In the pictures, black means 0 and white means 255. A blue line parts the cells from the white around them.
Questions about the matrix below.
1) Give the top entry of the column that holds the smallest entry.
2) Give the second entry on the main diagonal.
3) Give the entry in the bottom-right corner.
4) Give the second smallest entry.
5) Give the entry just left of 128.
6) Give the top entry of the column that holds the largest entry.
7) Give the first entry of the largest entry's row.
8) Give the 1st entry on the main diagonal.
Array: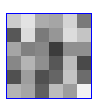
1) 165
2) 220
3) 242
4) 73
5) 165
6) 122
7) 180
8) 204

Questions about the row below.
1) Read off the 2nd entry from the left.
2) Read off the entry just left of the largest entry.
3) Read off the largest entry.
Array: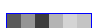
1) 149
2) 180
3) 212

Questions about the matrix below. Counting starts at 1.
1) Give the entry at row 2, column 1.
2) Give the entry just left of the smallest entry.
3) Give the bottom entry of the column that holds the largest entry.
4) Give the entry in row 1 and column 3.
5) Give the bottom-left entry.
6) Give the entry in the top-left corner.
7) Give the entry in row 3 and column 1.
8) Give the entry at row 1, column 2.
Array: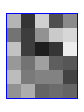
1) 115
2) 61
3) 100
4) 208
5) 146
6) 180
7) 194
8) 53

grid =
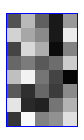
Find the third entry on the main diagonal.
173
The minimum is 5
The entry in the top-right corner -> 153
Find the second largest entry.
242
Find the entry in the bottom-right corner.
223
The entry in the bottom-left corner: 54
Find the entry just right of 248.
130
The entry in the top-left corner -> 82
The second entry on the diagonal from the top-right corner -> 25
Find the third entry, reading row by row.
96
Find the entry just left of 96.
185
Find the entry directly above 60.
68

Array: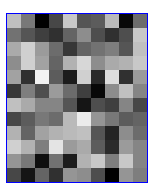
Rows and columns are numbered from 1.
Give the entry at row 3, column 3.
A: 155
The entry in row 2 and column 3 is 63
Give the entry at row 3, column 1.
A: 170
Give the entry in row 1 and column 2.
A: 120
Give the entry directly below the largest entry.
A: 78
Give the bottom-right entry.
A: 126
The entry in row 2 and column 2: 85
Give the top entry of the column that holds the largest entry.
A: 1
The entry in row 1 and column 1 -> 192
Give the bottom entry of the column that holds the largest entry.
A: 100
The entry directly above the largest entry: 162
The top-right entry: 108
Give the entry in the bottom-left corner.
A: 71
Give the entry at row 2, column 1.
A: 114
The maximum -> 242
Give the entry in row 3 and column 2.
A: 208

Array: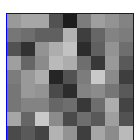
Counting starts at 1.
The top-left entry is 153
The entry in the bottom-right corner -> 186
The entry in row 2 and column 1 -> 118
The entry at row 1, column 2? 166
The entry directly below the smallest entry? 179
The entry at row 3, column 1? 82
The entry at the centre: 82
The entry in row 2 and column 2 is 110
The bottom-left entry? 74
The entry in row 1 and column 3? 166
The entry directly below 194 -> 173
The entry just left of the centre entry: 37
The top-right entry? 131

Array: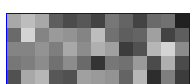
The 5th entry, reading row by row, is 75
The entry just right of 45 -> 126
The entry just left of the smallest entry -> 113
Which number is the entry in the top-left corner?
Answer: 168
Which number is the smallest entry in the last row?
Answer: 45
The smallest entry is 33
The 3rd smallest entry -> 52
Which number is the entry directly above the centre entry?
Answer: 189
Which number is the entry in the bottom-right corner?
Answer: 60
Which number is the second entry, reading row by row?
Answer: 189
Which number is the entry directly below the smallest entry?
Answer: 94
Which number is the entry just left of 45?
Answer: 182
